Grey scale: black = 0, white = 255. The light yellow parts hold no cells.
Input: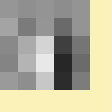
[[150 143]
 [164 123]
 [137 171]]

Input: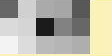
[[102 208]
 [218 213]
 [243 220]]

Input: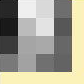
[[ 39 239]
 [ 25 187]
 [ 58 165]]

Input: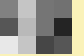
[[129 197]
 [ 86 185]
 [232 197]]

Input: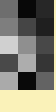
[[110   8]
 [126  69]
 [208 143]]

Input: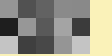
[[149  81]
 [ 30 151]
 [196  63]]

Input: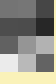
[[116 118]
 [ 77  76]
 [ 97 149]]
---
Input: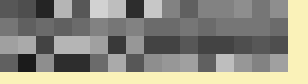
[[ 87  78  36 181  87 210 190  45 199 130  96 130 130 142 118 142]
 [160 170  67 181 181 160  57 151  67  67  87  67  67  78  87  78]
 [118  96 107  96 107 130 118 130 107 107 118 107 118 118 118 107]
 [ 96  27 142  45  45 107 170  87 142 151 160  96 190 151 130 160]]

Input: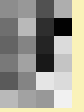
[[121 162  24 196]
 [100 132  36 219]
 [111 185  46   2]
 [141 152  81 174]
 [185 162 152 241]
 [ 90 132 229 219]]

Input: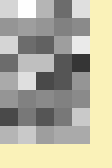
[[170 223  73  85 149]
 [ 73 120  85 120 201]
 [213 108  97 158 234]
 [149 129 138 129 138]
 [149 158 149 129 138]
 [181 201 158 170 170]
 [213 254 181 108 223]
 [108 191 191  85  53]]

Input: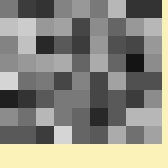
[[131 193  40  89  60 152  80  70 152]
 [121  60  51 131 152 121 183  51  51]
 [ 89  89  60 213 101  89 171 112 162]
 [ 31  51  89 121 121  70  89  60 140]
 [213 112 121  70 131  70 162  80  80]
 [193 204 152 162  70 140 101 152 183]
 [140 152 162 171 101 171 101  20 140]
 [140 112 183 121 101  40  89 183 183]]

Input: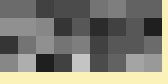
[[135 174  31  65 196  75  98 164 153]
 [107 107  65  75  75 116 126  98  98]
 [144 144 135  53  87  43  65  87  31]
 [ 53 116 144 116 126  65  87  87 107]]

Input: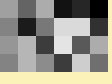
[[150 182  60 228  89 172]
 [131  27 120 218 218  49]
 [131 182 140  60 206 111]
 [160 100 172  18  38   0]]

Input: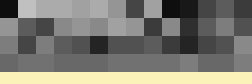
[[149  92  69 137 149 137 161 149  59 137  47  92 125  81]
 [104 113 113 104 104 104 113 113 113 113 125 104 104 125]
 [125  69 125  92  81  36  81  81  92  59  36  69  81 137]
 [ 14 192 171 171 161 171 149  69 161  14  24  69  92  59]]

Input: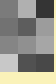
[[123 176  52]
 [200  81  72]
 [114  93 156]
 [133 144 166]]
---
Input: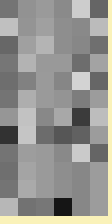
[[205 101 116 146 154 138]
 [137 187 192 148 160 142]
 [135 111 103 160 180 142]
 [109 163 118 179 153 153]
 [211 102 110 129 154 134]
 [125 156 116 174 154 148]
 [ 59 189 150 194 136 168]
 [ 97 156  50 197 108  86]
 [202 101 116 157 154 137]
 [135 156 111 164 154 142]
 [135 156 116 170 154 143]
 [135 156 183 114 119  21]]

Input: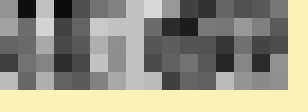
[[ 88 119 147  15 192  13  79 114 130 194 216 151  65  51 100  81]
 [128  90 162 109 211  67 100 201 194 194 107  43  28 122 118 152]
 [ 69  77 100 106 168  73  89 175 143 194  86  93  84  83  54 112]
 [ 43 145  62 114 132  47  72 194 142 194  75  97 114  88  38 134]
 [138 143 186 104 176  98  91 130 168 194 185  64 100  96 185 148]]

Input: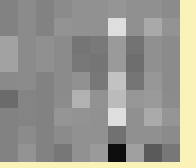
[[144 139 130 139 130 139 145 145 149 144]
 [169 147 130 139 130 147 145 145 222 144]
 [144 139 162 139 144 139 117 121 154 115]
 [144 139 162 139 144 139 120 117 154 110]
 [150 139 138 139 130 139 145 120 194 117]
 [154 140 107 132 130 140 177 146 187 150]
 [170 149 130 132 130 149 147 145 222 144]
 [144 139 130 139 130 139 145 145 113 144]
 [ 90 119 130 147 130 119 145 154  14 159]]

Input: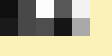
[[ 87 242  15  72 253]
 [ 21 169  26  72  78]]

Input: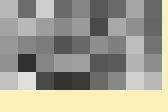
[[166 103 183 108 206 105 132  88 105]
 [143 101 163 185 158 137 155  73 168]
 [190 114 152 132 124  83 104 142 127]
 [178 141 145  49 133 157 159  86  90]
 [209 183 193 223  73  51  57 105 136]]

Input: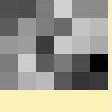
[[139 138  80  77 123 208]
 [195 186  92 150 126 105]
 [186 170 151 157  59 202]
 [ 76   3 125 204  91 122]
 [ 52  57 134 176 186  87]]

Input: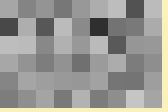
[[ 82 187 166 132 148 119 152 173 189]
 [121 171  72 174  87 187 138  47 115]
 [150 152 189 187 136 177 152 186  89]
 [124 142 167 147 125 146 112 155 172]
 [116 158 133 165 158 153 151 162 117]
 [197 165 125 143 164 121 178 124 142]]

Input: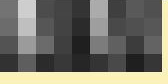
[[ 89  80 115 206  76  68  52 171  63]
 [ 80  87 108 191  86  67  43 158  73]
 [ 60  99  83 155 107  63  31 124  96]
 [ 31  54  50  94  43  56  38  52  73]]

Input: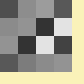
[[156  88  79 141]
 [ 51 227 139 147]
 [227  66 147  51]
 [139 147  88 124]]
